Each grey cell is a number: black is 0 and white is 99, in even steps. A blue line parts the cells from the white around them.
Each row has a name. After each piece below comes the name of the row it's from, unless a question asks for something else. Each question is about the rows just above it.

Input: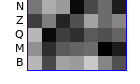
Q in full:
[71 4 24 18 35 31 39]
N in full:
[46 67 60 4 28 42 11]

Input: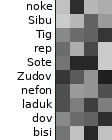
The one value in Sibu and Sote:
[79]
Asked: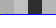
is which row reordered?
noke
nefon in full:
[31 60 57 31]

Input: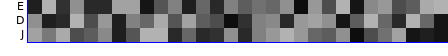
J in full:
[63 47 66 30 36 53 12 33 69 69 16 40 16 19 56 16 50 59 69 59 40 36 56 5 30 44 63 8 12 8]
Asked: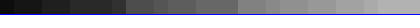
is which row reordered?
D
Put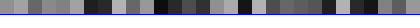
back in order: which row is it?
D
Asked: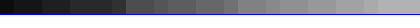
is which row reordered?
E

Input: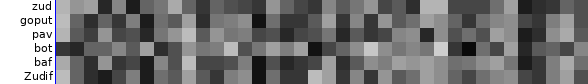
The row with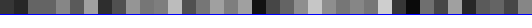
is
bot
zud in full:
[70 58 62 15 52 11 39 46 66 39 21 39 31 27 21 58 39 27 21 52 35 46 58 27 35 18 70 70 27 27 27 43 62 11 18 21 39 31]
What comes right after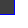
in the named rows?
[58]

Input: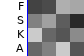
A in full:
[40 50 79 33]
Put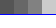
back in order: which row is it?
A

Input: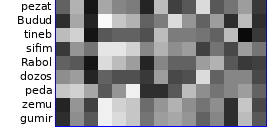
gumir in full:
[18 55 34 93 85 77 45 61 65 58 38 52 18 73 34]
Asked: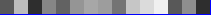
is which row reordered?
gumir
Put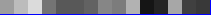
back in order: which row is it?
pezat
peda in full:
[77 81 65 34 58 93 18 18 34 73 55 45 52 61 38]
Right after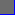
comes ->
[58]

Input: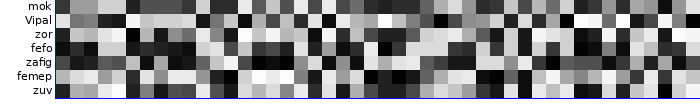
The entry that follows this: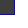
[9]
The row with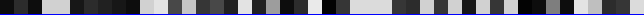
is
fefo
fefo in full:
[5 17 5 81 81 9 17 13 9 5 81 88 28 77 21 28 13 88 13 61 5 17 91 1 21 85 85 85 21 17 81 21 81 9 81 21 81 1 5 49 5 88 74 17 21 85]
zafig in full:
[28 9 13 35 31 74 5 65 5 9 38 77 95 28 1 5 1 55 85 5 55 5 88 68 88 91 35 24 9 9 85 85 55 91 21 1 35 31 31 5 21 68 13 65 5 28]
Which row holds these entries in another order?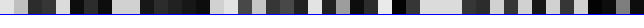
fefo
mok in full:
[21 61 61 81 81 13 31 31 31 21 81 17 17 91 35 77 31 91 28 91 28 42 17 13 17 17 38 68 85 58 17 21 77 28 71 42 81 13 21 58 17 65 58 5 58 88]

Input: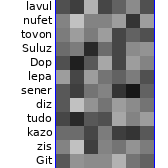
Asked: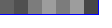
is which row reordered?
tovon
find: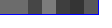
kazo
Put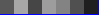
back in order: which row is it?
Dop
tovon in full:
[48 61 48 61 27 38 31]

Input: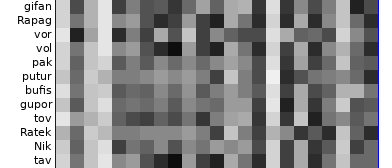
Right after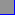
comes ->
[35]
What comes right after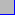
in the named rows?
[49]

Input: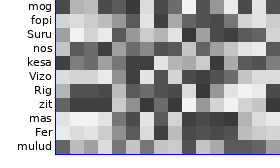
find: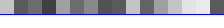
nos
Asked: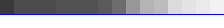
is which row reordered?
Rig
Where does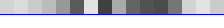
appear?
fopi

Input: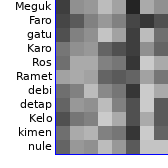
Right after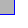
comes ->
[50]
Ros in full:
[43 66 66 50 46 21 79 66]
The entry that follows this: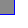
[46]

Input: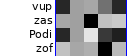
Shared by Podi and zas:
[62]
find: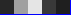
Podi
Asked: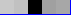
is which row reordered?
zas
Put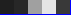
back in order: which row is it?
Podi
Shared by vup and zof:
[65]

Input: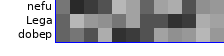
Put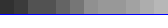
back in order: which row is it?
dobep
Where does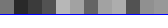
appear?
nefu
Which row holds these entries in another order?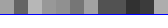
Lega
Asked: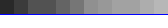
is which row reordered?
nefu
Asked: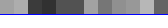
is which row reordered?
Lega

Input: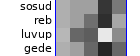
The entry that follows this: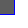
[90]
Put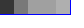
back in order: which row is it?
sosud

